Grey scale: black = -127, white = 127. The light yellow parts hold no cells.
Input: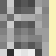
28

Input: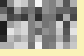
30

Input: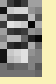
44

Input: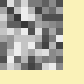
84

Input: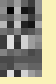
-13

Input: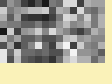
48

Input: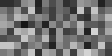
25
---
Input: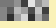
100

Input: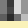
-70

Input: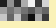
113

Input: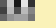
-104

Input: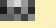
87

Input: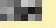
70

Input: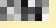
103
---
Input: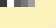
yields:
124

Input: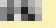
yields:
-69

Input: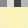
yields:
94

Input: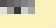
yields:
28

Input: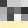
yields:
-50

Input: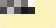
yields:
64
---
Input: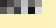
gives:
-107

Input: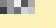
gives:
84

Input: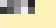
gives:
110

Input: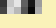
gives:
-119

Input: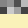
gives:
32

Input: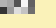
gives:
67

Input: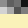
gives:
-45

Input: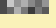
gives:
-7
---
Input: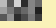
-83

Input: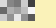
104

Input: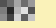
84

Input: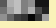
-63

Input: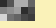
-27

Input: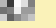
12

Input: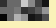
49

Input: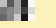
75
